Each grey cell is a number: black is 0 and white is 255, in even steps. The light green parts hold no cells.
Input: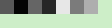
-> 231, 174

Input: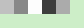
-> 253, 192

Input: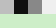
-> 239, 190

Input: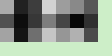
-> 210, 197

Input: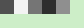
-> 243, 143

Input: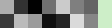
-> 218, 203

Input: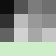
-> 210, 196

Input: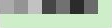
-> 194, 171
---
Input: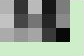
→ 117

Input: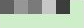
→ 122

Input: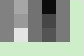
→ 114

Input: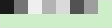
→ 179

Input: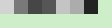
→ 86

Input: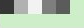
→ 242

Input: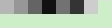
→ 17

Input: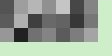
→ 105

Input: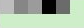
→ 155
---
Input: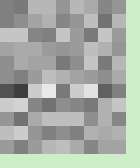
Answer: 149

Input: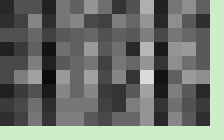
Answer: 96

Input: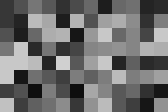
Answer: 42

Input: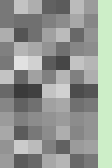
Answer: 155

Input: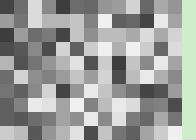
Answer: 149

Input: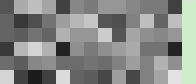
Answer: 65
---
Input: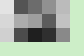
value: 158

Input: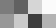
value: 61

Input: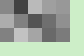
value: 84

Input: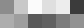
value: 89

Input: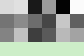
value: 109

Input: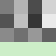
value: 53

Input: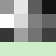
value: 128

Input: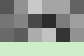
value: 73

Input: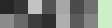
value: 61

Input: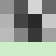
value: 41
